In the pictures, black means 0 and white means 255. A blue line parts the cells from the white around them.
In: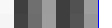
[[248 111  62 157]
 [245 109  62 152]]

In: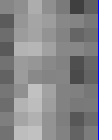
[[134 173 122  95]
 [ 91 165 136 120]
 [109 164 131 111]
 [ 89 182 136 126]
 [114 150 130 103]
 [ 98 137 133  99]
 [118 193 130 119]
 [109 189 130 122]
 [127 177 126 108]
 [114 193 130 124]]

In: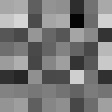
[[167  95 143 114]
 [197  75 172 107]
 [ 86 150  86 137]
 [110  73 130  72]
 [156  70 159  88]
 [ 48 144  74 117]
 [130 119 115 124]
 [148  95 143 109]]

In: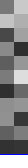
[[120]
 [195]
 [ 72]
 [138]
 [ 94]
 [123]
 [ 47]
 [143]
 [145]
 [ 96]
 [ 50]]

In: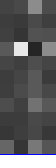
[[ 67 140]
 [ 61  74]
 [ 64  82]
 [ 89  37]
 [ 69  78]
 [ 61  89]
 [ 62  89]
 [ 77 114]
 [ 60  73]
 [ 55  71]
 [102 120]]

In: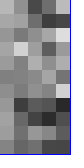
[[183  73 187]
 [167 110  71]
 [150 143 221]
 [165 158 154]
 [155 175 174]
 [128 138 116]
 [142 144 209]
 [152  91  41]
 [162  67  79]
 [157 151  92]
 [132 112  70]]

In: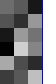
[[109  23]
 [ 83 152]
 [ 23 115]
 [  2 133]
 [169  42]
 [ 60 191]]

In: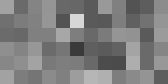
[[162 132 104  90 128  93]
 [112 129  83  90 126 114]
 [107 128 167 105 149  90]
 [143 151 118  95  98 106]
 [135 163 126 105  75 106]
 [162 117 128 182 126 148]]
